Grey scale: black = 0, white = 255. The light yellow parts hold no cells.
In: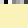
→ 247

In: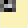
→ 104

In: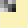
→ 57

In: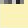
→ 111

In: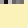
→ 18

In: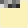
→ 224

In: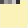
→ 78

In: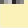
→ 167

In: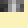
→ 65

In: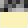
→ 137
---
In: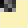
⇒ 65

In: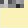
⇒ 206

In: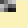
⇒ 150

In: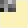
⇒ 151

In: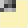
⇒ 54

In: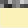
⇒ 83

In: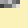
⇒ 150
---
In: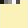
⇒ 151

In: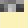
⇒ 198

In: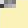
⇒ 176

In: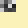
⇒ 61

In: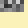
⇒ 151

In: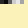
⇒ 94

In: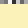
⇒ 245

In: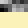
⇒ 100

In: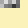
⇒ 113

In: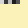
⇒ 186
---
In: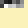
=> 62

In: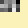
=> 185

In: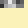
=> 50

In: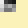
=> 218

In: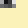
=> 106

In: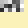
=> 173

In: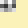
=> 94
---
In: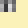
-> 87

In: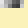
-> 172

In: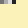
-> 174

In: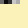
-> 11

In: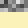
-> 61

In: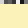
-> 80

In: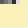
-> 118
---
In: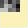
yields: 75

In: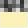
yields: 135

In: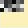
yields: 148

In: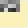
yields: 172

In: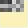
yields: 72

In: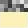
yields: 115

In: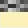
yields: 65

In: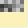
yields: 201

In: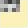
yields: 170
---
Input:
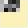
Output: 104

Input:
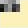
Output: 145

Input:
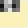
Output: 230

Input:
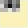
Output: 227

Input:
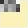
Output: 180

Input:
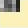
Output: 102
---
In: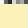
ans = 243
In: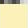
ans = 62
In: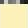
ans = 85
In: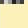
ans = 78
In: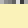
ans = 182
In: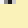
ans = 245
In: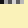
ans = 17
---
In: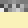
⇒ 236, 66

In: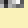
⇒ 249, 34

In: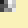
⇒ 247, 30

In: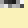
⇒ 245, 27

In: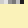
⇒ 228, 32

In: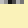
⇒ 190, 20

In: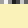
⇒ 245, 30

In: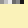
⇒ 234, 25
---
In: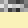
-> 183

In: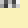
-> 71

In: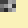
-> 194

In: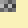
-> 186

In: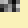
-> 53

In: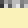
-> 132

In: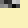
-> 203

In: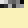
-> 127
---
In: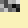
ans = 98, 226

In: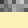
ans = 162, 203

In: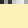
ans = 199, 237

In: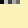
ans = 67, 198

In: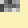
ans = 107, 218

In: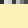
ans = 59, 222
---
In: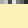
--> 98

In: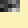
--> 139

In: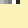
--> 254

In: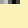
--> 11

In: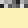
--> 175

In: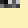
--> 93
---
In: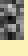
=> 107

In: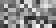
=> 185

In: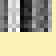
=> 161

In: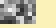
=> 143

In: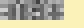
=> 161

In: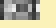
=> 126
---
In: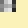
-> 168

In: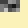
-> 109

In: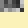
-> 89

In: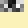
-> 224

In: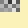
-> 117

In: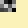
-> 207

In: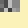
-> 75

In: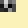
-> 171
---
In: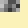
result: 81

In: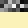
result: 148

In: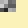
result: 191

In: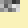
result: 129

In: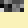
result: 75

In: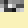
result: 142
